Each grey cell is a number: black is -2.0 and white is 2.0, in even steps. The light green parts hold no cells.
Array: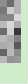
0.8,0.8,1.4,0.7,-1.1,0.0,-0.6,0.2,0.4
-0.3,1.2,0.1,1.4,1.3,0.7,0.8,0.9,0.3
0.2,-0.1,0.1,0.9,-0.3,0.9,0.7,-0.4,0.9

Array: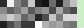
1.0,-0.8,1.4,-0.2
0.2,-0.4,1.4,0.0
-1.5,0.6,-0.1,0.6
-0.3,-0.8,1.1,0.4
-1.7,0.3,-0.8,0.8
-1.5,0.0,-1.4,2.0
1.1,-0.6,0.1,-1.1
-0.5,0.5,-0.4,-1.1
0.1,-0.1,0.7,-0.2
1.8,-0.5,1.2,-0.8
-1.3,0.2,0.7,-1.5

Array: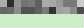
1.2,-0.8
-0.1,0.2
-0.1,0.6
0.4,0.5
0.6,-1.2
0.7,-0.1
-0.5,-0.5
-0.1,-0.7
-0.2,-0.7
0.3,0.2
-1.3,-0.3
0.7,-0.4

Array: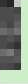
1.1,-0.9,-0.7,-0.5,-0.2,-0.9,-1.2,-0.7,-0.6,-1.1
-1.4,-0.8,-0.8,-0.9,-0.5,-0.7,-1.0,-0.1,-0.7,-0.9
-1.2,-0.8,-0.8,-0.7,-0.3,-0.8,-0.8,-0.3,-0.7,-0.8

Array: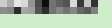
-1.2,0.0
1.1,-0.6
-1.1,-0.4
1.4,0.1
-0.7,-0.2
-0.5,0.1
-0.2,-0.2
-1.8,-1.3
-0.8,-0.7
0.3,0.5
1.4,0.6
1.6,-1.3
0.7,0.1
1.2,0.2

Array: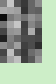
0.2,-0.5,0.0,-0.3,-1.0,-0.9,-1.3,0.0,0.3
-0.4,-0.4,0.3,0.1,0.7,-0.8,-0.8,-0.3,-0.6
-1.1,-1.2,-0.2,-1.0,-0.9,-0.8,-1.0,-1.1,-1.0
-0.7,0.5,0.2,1.1,0.4,-0.4,0.5,-0.6,1.0
1.1,0.6,-0.1,0.6,0.3,0.0,-0.1,1.0,0.6
0.0,0.7,-1.8,-0.2,-0.9,-1.5,0.2,-0.9,-0.5
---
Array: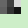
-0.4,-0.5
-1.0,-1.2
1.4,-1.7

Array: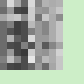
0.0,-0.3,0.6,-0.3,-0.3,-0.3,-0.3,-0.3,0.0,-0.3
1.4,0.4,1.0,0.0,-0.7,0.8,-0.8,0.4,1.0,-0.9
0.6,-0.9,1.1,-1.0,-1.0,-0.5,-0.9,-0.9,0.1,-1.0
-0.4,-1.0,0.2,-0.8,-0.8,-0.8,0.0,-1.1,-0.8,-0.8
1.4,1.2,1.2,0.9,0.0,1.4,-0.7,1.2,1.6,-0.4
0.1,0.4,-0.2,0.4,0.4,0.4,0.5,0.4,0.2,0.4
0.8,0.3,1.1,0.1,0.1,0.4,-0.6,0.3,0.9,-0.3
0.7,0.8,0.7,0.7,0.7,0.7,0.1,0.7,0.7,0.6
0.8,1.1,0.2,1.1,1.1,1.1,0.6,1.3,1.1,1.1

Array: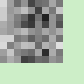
1.4,1.2,1.2,0.7,0.6,1.3,1.4,0.5,0.2
0.5,0.4,0.5,0.4,0.4,1.3,0.0,1.1,0.7
-0.3,0.6,0.0,-0.1,0.6,-0.1,0.5,0.1,0.4
0.3,1.0,-0.4,-0.8,0.9,0.1,1.0,-0.1,-1.0
-0.9,0.3,-1.2,-1.1,0.3,-0.5,0.9,-0.3,-0.8
-0.3,-1.0,-0.2,0.1,0.1,0.0,-0.3,0.6,-0.3
-0.2,0.6,-1.5,-0.9,0.6,-0.3,0.8,-1.3,-0.4
0.6,-0.1,0.3,0.3,0.3,0.7,0.5,0.7,0.3
-0.1,1.1,-0.4,-0.7,0.7,-0.2,1.5,-0.1,0.1

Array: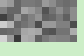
0.6,0.0,-1.0,1.2,-0.4,1.3
0.4,-0.4,-0.5,0.8,-0.3,0.4
-0.4,-0.4,0.3,-0.4,-0.2,-1.1
-0.1,0.6,-0.3,-0.2,0.6,0.7
-0.1,0.4,0.0,0.0,0.7,0.6
-0.2,0.1,0.3,-0.8,0.6,-0.5
0.4,-0.7,-0.5,0.4,-0.6,-0.1
0.2,-0.2,-0.4,0.4,-0.7,0.1
-0.2,0.2,-0.1,0.0,-0.2,0.0
-0.3,-0.2,-0.5,0.0,-0.2,0.0
-0.2,0.2,0.2,-0.8,0.7,-0.3

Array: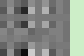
-0.3,-0.6,-0.2,-0.5,0.1,0.0,-0.4,-0.9
0.1,0.3,-0.1,0.2,-0.2,-0.1,0.0,0.3
-0.3,-0.7,-0.2,-0.5,0.1,0.0,-0.4,-0.9
-0.6,-1.4,-0.2,-1.1,0.1,-0.1,-0.6,-1.8
0.2,0.8,0.0,0.6,-0.4,-0.2,0.4,1.2
-0.1,-0.1,-0.1,-0.1,-0.2,-0.2,0.0,0.0
0.3,0.8,-0.1,0.6,-0.2,0.0,0.1,0.9
-0.3,-0.5,-0.1,-0.4,0.0,-0.1,-0.2,-0.6
0.0,0.0,-0.1,0.0,0.0,0.0,-0.1,0.0
-0.2,-0.2,-0.1,-0.2,-0.2,-0.2,-0.1,-0.2

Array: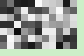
-1.0,-1.2,1.4,-1.3,1.6,-0.8,-0.2
-0.2,-1.4,0.7,-1.3,1.0,1.9,1.8
-1.5,-0.2,-1.0,1.8,-1.8,1.2,-0.1
-1.6,1.7,0.8,-0.7,0.4,-0.3,-1.1
-1.5,-0.7,1.8,-0.6,-0.1,1.7,-1.6
1.9,-0.9,0.9,-1.0,-1.4,0.8,-0.8
1.3,-0.5,1.7,0.9,1.7,0.0,1.5
1.2,1.1,0.2,0.5,1.7,1.5,1.6
1.0,1.9,1.5,0.4,-0.3,-0.5,-1.7
-1.6,0.1,0.8,0.7,1.3,-1.4,0.2
0.9,-0.5,1.5,1.4,-0.8,-1.2,-1.1

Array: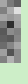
0.6,0.0,0.6,-0.1,-0.6,-0.5,-0.3,0.5,0.0
-0.1,0.7,0.4,-1.3,0.2,-0.6,0.1,-0.7,0.8
-0.5,1.5,0.6,0.5,0.0,0.1,0.6,0.2,0.2
